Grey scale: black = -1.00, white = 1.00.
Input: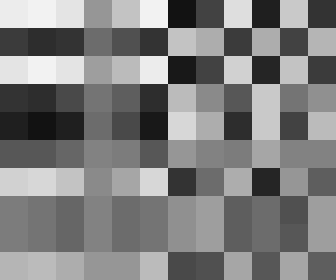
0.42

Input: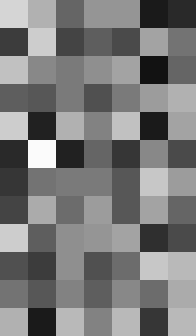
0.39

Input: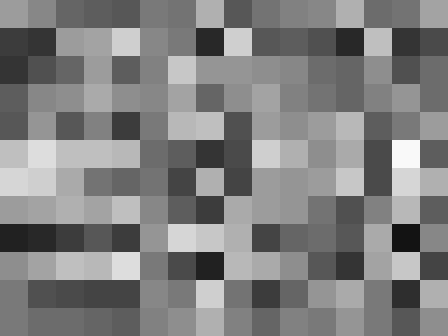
-0.05

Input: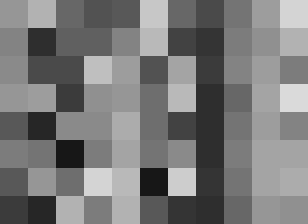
-0.54

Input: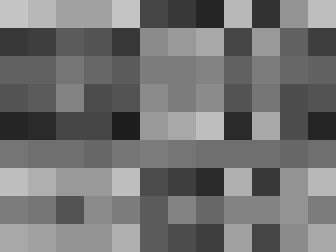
0.32

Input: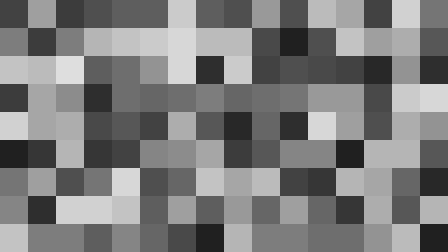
0.53

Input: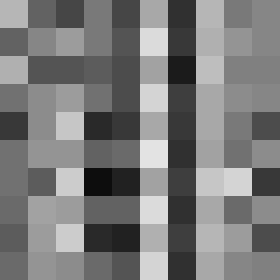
-0.17

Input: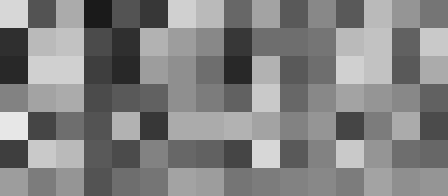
0.23

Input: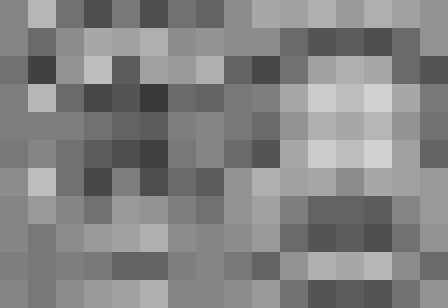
0.04
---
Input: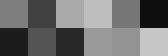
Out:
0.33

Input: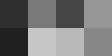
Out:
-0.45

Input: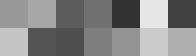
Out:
-0.28

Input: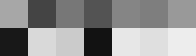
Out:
-0.07

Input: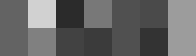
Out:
-0.66

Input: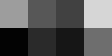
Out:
-0.49

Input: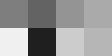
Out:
0.16

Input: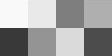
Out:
-0.01
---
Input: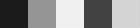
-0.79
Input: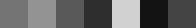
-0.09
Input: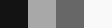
-0.85
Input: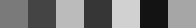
-0.04
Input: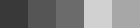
-0.55
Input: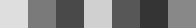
0.74
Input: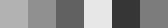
0.40
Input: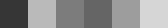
-0.58
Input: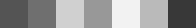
-0.34
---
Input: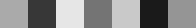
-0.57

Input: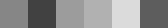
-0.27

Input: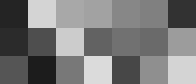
-0.72

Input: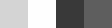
-0.26

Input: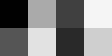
-0.68

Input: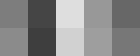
-0.46

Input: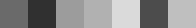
-0.40
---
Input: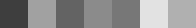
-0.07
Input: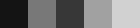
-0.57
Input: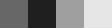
-0.76
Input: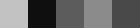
-0.28
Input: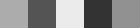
0.84
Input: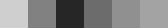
-0.15
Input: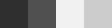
-0.37
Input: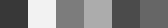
0.35
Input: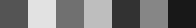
-0.61
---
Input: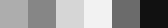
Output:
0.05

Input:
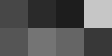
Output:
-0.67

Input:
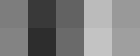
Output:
-0.55

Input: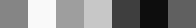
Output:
0.95

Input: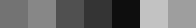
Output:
0.06

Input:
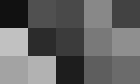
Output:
-0.37

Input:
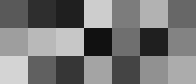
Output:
-0.64

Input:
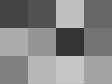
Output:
-0.36

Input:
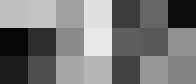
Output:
0.54

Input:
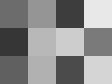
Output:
0.17
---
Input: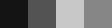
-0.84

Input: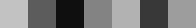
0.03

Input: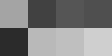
-0.66

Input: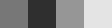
-0.07

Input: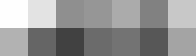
-0.16

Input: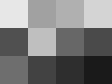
-0.14

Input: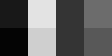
-0.97
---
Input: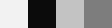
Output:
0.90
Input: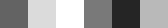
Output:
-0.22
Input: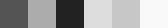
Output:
-0.34
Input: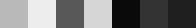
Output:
0.45
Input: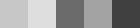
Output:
0.56
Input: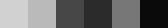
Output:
0.64
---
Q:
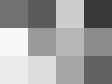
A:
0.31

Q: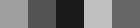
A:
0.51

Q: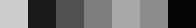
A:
0.10

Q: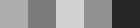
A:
0.14

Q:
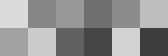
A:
0.65

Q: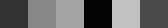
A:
0.51
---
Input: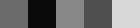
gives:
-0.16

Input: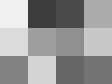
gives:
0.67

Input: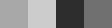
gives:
-0.12

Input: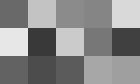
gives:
0.59

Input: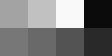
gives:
0.28

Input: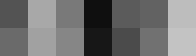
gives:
0.32

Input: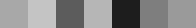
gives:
0.32

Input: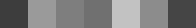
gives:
0.10

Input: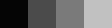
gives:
-0.41
